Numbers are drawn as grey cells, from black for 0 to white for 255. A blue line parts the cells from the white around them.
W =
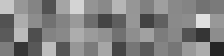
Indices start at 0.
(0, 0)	199
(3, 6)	123
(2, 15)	141
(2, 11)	124
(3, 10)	89
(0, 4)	165
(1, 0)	82
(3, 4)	85
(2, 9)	142
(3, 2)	88
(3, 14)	172
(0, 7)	137
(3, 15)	37
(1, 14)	224
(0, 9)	150
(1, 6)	109
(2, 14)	53
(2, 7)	145
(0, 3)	82
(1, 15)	152

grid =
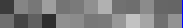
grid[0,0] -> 59
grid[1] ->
[111, 69, 96, 46, 144, 139, 120, 122, 152, 194, 165, 112, 147]
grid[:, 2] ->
[119, 96]
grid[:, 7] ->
[177, 122]

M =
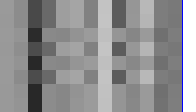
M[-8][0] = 154
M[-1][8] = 149
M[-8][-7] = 129
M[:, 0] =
[154, 153, 154, 153, 154, 154, 153, 153]
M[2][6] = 155
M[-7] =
[153, 140, 73, 105, 158, 165, 129, 196, 92, 151, 181, 125, 120]
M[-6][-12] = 148
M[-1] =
[153, 148, 40, 140, 135, 149, 155, 192, 149, 136, 154, 114, 126]
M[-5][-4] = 151
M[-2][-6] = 193
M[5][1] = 139
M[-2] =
[153, 146, 40, 140, 135, 147, 155, 193, 149, 134, 154, 112, 125]
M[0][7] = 195
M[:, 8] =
[92, 92, 149, 92, 149, 92, 149, 149]
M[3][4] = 158
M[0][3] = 105
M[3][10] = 181
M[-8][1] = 140
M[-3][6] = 129
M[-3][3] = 105
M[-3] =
[154, 139, 76, 105, 158, 165, 129, 195, 92, 151, 184, 125, 120]
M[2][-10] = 137
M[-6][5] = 147

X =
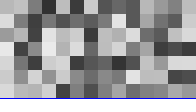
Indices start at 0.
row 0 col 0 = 184
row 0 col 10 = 184
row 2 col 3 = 226
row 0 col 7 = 84
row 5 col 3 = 146
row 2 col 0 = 155
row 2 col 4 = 188
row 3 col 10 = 165
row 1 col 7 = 122
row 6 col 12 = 170
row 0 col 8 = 103
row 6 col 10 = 129
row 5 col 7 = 137
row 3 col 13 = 60
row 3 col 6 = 103
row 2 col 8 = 177
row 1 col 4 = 81
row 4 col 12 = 217
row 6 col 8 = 165
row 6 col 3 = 208
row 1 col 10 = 166
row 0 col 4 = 189
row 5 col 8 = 121
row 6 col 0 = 217
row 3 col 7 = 189
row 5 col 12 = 70
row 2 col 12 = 192

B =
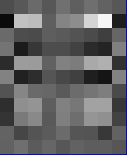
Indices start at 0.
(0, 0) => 77
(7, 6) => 162
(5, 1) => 33
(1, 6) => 212
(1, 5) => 141
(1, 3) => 95
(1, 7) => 246
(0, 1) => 88
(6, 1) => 134
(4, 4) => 129
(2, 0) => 106
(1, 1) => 193
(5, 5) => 64
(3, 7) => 36
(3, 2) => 55
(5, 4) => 72
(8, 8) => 66
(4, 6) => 169
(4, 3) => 97
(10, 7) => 93
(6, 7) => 126
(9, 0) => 99
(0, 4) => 112
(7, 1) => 143
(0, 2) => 106
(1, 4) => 132
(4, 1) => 156
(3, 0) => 116
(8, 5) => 110
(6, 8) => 74
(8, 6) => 149

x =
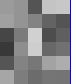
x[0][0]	155
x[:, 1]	[148, 148, 123, 142, 131, 125]
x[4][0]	85
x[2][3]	77
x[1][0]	160
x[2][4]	95
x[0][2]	84
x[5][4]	116
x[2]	[70, 123, 209, 77, 95]

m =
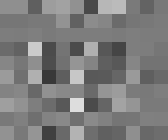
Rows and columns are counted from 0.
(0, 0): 143
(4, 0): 134
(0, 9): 122
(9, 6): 110
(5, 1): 112
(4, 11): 115
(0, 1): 143
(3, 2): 203
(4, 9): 134
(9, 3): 64
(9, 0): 146
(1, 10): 120
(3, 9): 126
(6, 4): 137
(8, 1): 128
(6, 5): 135
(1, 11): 123
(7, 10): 122
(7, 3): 108
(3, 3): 75
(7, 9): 149
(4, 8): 88
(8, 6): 138
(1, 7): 134
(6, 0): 131
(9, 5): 179
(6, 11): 126
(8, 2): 111
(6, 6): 106
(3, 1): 98
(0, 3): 157
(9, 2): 149

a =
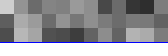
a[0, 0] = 206
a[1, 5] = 119
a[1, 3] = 108
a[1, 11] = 98
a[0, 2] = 107
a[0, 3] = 132
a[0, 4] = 128
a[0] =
[206, 147, 107, 132, 128, 154, 142, 72, 107, 53, 46, 125]
